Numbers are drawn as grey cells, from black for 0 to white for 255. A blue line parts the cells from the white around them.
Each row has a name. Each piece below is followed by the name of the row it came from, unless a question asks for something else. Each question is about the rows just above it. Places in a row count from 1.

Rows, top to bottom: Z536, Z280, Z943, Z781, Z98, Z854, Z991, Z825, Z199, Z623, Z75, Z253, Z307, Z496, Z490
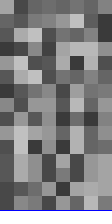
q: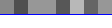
Z825
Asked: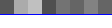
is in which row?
Z854
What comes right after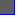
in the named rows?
[58]
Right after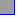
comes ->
[115]
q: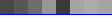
Z496
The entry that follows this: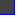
[164]

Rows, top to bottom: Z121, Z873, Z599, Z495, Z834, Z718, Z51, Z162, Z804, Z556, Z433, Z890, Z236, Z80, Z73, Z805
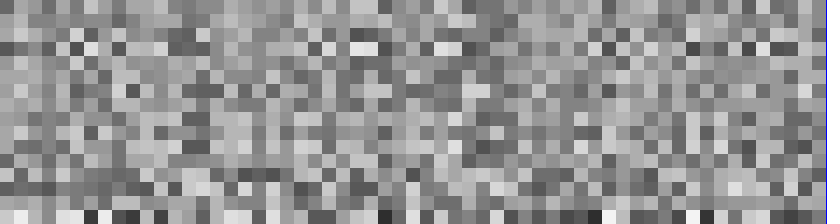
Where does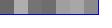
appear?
Z718
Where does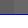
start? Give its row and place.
Z495, 13
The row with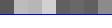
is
Z495
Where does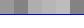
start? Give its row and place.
Z236, 50
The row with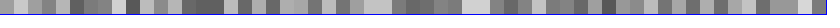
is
Z51
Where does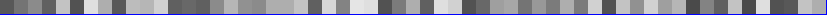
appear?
Z495

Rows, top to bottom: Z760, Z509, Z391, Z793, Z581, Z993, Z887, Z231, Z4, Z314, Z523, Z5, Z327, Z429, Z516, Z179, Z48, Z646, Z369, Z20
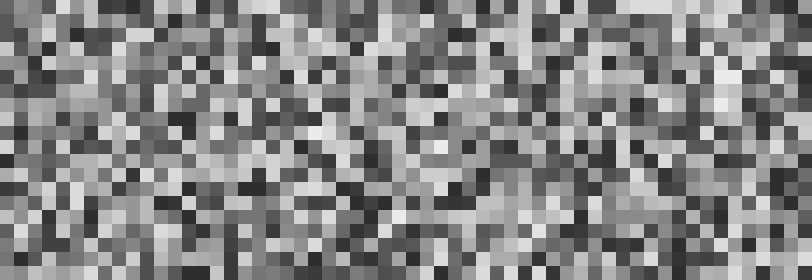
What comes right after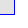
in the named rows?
[124]
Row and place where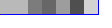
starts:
Z887, 6
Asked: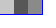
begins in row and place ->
Z646, 55
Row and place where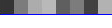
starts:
Z4, 32
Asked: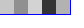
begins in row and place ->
Z793, 33
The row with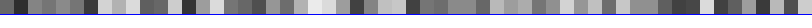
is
Z314

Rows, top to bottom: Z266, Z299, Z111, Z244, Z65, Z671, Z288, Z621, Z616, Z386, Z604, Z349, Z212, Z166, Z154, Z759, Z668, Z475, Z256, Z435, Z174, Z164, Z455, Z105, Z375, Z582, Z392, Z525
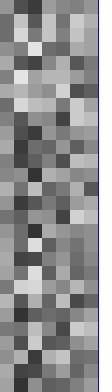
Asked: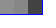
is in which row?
Z616
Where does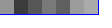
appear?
Z154
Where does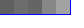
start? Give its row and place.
Z455, 3
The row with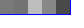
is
Z105
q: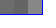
Z455
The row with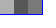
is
Z65

